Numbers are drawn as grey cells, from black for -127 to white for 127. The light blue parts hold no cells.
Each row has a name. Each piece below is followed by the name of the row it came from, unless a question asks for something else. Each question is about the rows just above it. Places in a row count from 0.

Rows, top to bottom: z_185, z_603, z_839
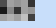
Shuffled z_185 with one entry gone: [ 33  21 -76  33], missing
[-50]
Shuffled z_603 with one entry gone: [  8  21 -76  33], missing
[-102]
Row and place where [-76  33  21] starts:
z_603, 2
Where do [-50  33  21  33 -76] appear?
z_185

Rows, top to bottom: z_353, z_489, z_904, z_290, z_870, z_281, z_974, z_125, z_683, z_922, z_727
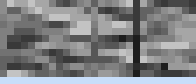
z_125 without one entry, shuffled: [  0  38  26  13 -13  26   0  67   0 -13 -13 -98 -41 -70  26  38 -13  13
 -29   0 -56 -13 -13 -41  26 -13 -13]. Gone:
[54]
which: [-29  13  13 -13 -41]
z_281
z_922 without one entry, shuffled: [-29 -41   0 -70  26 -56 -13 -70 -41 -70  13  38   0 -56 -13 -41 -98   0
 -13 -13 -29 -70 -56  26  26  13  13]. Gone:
[-84]
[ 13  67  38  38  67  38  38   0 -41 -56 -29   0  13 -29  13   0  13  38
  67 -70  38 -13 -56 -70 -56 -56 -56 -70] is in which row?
z_353

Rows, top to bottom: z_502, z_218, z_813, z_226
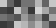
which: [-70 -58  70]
z_226
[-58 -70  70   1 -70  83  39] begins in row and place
z_218, 0
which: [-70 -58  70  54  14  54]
z_226
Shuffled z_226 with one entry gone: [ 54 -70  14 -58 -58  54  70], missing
[1]
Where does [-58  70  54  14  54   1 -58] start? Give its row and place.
z_226, 1
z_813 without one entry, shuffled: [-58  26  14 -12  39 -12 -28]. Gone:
[-43]

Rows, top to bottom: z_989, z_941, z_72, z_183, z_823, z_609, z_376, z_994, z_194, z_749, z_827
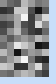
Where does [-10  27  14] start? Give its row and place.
z_994, 3
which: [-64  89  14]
z_183

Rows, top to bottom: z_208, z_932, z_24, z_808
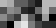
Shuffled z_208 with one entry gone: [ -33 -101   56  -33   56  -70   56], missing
[42]
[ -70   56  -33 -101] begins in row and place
z_24, 2
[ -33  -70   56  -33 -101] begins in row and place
z_24, 1
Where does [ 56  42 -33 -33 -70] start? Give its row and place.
z_208, 0

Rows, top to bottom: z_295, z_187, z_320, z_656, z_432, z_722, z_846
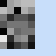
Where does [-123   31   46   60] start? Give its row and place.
z_295, 0
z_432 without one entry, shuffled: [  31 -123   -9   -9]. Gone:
[-24]
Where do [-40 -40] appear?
z_320
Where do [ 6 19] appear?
z_722

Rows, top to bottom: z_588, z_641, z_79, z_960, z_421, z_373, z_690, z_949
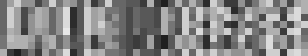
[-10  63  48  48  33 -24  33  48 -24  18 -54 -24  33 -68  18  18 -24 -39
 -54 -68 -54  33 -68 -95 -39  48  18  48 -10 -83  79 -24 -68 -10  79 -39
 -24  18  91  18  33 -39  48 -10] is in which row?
z_373
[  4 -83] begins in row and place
z_690, 28
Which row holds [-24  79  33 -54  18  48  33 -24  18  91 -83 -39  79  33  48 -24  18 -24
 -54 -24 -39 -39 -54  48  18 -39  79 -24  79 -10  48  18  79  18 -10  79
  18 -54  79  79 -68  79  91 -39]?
z_79
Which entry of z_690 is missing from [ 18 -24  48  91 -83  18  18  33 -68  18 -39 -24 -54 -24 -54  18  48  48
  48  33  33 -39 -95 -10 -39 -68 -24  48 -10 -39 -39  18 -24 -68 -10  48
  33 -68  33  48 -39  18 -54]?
[4]
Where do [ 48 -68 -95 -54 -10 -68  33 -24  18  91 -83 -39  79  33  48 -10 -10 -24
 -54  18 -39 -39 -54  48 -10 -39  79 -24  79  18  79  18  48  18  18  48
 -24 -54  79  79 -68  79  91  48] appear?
z_949
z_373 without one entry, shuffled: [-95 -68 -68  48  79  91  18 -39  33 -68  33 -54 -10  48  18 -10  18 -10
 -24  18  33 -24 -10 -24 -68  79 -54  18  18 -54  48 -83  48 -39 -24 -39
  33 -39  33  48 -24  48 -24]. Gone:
[63]

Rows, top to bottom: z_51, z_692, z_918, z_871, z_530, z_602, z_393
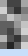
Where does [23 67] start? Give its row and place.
z_871, 2
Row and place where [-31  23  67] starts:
z_871, 1
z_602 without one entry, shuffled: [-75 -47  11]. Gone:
[52]
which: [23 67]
z_871
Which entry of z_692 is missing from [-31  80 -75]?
[-4]
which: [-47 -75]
z_602

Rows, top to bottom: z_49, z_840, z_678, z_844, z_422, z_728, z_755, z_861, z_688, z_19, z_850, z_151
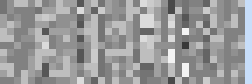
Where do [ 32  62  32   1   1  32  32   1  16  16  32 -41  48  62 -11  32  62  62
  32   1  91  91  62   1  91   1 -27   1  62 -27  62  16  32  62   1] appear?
z_844
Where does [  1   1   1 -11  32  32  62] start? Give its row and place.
z_840, 2
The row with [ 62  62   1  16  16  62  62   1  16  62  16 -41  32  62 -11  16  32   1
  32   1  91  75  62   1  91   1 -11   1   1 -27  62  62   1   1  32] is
z_728
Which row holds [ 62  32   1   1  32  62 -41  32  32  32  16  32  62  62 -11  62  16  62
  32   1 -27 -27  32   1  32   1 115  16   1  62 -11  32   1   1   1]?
z_422
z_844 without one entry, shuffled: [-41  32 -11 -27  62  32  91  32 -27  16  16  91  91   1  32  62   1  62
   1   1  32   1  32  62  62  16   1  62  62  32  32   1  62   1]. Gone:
[48]
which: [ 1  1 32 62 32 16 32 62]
z_688

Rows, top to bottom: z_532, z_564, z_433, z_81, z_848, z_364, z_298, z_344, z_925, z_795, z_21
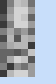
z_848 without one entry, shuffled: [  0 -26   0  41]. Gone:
[27]
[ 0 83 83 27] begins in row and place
z_81, 1
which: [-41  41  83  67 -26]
z_433
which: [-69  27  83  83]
z_564
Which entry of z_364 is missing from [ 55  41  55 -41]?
[-53]
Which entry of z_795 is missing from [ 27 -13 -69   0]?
[13]
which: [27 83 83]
z_564

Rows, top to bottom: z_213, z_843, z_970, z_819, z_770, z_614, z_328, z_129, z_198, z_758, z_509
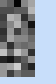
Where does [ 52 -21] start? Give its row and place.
z_819, 2
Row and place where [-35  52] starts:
z_843, 3

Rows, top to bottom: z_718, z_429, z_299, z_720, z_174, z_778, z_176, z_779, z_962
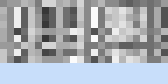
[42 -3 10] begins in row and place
z_174, 20
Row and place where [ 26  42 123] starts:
z_962, 8
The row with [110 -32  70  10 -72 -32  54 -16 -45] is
z_429
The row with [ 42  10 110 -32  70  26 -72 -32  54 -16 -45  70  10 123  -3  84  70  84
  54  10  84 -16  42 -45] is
z_778

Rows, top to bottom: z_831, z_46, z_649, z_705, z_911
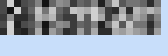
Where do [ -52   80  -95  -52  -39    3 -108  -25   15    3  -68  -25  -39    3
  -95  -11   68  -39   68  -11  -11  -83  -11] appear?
z_705
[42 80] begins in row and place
z_46, 12

